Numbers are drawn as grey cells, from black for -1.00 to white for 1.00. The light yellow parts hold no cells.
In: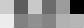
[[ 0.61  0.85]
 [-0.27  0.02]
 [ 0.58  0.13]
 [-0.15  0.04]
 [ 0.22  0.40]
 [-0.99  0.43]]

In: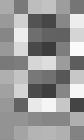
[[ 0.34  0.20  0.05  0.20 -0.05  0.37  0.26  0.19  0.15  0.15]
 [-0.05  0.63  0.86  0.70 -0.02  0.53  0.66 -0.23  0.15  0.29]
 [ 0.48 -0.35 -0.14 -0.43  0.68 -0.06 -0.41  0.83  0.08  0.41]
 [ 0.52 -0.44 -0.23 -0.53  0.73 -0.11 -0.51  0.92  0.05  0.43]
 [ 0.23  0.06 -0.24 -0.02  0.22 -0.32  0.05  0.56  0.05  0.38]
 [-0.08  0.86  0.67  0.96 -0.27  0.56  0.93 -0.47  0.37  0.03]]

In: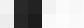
[[ 0.90  0.85]
 [-0.68 -0.70]
 [-0.73 -0.78]
 [ 0.90  0.95]
 [ 0.96  0.98]
 [ 0.94  0.95]]

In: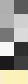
[[ 0.37  0.39 -0.08  0.94 -0.80]
 [-0.30  0.62  0.71 -0.64 -0.51]]

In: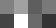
[[ 0.01 -0.47]
 [ 0.26  1.00]
 [-0.26 -0.17]
 [-0.05 -0.60]]

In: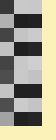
[[-0.56  0.39 -0.47  0.52 -0.47 -0.39  0.54 -0.39  0.28]
 [ 0.58 -0.75  0.54 -0.75  0.57  0.58 -0.74  0.59 -0.74]
 [ 0.57 -0.73  0.59 -0.70  0.62  0.52 -0.74  0.54 -0.70]]

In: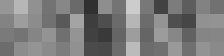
[[ 0.18  0.03 -0.04 -0.15]
 [ 0.43  0.23 -0.09  0.10]
 [ 0.14  0.10  0.04  0.16]
 [-0.10 -0.11  0.15  0.09]
 [ 0.06 -0.30 -0.12 -0.02]
 [-0.17  0.29  0.16  0.14]
 [-0.62 -0.51 -0.49 -0.41]
 [ 0.11 -0.39 -0.55 -0.43]
 [-0.09 -0.16 -0.21 -0.15]
 [ 0.60  0.43  0.23  0.47]
 [-0.06 -0.15 -0.21 -0.15]
 [-0.48  0.16  0.22 -0.12]
 [-0.03 -0.38  0.06  0.20]
 [-0.27 -0.45 -0.24 -0.12]
 [ 0.02  0.14  0.04  0.15]
 [-0.11  0.15  0.05  0.08]]

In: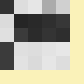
[[-0.61  0.72  0.76 -0.54 -0.54]
 [ 0.73 -0.71 -0.54  0.75  0.77]
 [ 0.80 -0.68 -0.66  0.73  0.71]
 [ 0.34 -0.63 -0.59  0.78  0.80]
 [ 0.63 -0.57 -0.64  0.81  0.73]]

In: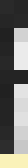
[[-0.67 -0.70 -0.74 -0.72 -0.69 -0.72 -0.74 -0.72 -0.72 -0.69 -0.65]
 [-0.70 -0.69  0.65  0.84  0.84 -0.72  0.78  0.71  0.76  0.64  0.56]]
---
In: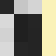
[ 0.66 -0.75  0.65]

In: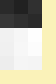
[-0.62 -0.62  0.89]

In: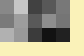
[-0.06  0.11 -0.54]

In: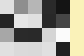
[-0.84 -0.69 -0.68  0.71]

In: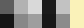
[ 0.52 -0.82]

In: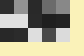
[ 0.07 -0.76  0.74]
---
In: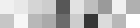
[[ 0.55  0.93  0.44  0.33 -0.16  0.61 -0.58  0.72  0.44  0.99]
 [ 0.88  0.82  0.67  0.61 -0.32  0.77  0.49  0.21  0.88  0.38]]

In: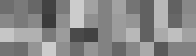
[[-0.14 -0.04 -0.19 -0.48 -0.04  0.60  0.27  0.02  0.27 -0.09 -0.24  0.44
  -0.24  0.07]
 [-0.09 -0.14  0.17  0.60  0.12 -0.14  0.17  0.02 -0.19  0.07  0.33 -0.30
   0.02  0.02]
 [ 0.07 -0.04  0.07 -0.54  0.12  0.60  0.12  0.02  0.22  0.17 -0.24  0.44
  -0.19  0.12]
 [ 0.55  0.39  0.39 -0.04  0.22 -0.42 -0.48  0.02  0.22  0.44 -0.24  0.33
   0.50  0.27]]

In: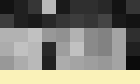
[[-0.85 -0.75 -0.58  0.45 -0.80 -0.63 -0.63 -0.69 -0.85 -0.58]
 [-0.52 -0.75 -0.80 -0.69 -0.58 -0.52 -0.58 -0.47 -0.80 -0.85]
 [ 0.19  0.35  0.45 -0.75  0.35  0.29  0.24  0.19  0.29 -0.91]
 [ 0.35  0.51  0.45 -0.69  0.24  0.51  0.08  0.02  0.29 -0.75]
 [ 0.40  0.40  0.51  0.19  0.14  0.40  0.08  0.02  0.29 -0.63]]

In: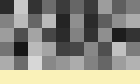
[[-0.66  0.57 -0.60 -0.15 -0.54 -0.20 -0.54  0.23 -0.26 -0.03]
 [-0.09 -0.83  0.46  0.29 -0.49 -0.44  0.07 -0.38  0.51 -0.03]
 [ 0.02  0.46 -0.20  0.46 -0.72  0.12 -0.66 -0.26  0.12  0.35]
 [ 0.23 -0.38  0.29 -0.44 -0.66  0.02 -0.60  0.12 -0.77 -0.60]
 [ 0.35 -0.15  0.69  0.07  0.18  0.35  0.02 -0.20  0.23  0.40]]

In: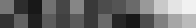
[[-0.60 -0.23 -0.75 -0.29 -0.50 -0.29 -0.55 -0.17 -0.70 -0.81 -0.40  0.00
   0.30  0.47]
 [-0.06 -0.65 -0.81 -0.11 -0.45  0.05 -0.55 -0.40 -0.34 -0.17  0.20  0.58
   0.79  0.89]]

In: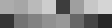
[[-0.58 -0.09  0.02  0.14  0.20 -0.19 -0.46 -0.69]
 [ 0.35  0.30  0.46  0.61 -0.52  0.25  0.56  0.67]]

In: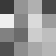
[[-0.55  0.17  0.38 -0.43]
 [-0.37  0.11  0.32  0.43]
 [ 0.01 -0.16  0.61  0.49]
 [ 0.87  0.06  0.71  0.22]]

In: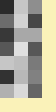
[[-0.66  0.55  0.11]
 [-0.61  0.44  0.01]
 [-0.56  0.32  0.32]
 [-0.32  0.75 -0.32]
 [-0.15  0.65 -0.44]
 [ 0.38  0.70 -0.21]
 [ 0.55  0.49 -0.04]]
